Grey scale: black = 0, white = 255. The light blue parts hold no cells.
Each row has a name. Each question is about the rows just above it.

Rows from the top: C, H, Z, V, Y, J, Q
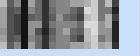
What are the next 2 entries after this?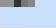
[134 134]
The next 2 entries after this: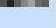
[188 218]
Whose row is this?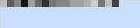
C
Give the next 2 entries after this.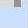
[176  35]
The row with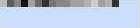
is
Q
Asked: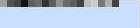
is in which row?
Z
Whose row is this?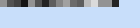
Y

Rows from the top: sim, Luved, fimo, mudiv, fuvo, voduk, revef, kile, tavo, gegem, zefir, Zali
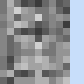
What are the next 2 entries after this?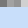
[148 119]
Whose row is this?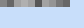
voduk

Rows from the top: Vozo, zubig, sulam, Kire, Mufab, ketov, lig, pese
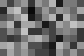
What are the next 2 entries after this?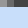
[ 39 151]
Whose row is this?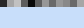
zubig
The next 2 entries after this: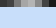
[105  93]
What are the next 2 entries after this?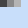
[ 39 180]
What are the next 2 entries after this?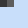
[ 67 121]

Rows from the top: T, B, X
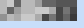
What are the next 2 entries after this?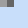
[101  85]
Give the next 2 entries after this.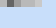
[201 171]
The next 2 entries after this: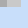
[171  70]
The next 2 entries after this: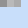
[201 201]

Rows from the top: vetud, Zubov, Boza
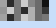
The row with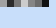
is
vetud
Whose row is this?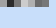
Boza
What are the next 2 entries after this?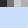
[107 119]

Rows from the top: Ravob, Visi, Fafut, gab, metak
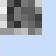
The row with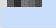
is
gab
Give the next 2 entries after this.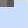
[ 91 135]

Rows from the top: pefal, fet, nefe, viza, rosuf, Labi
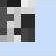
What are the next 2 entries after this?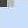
[41 69]
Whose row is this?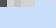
fet
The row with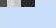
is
viza
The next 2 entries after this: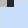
[69 57]

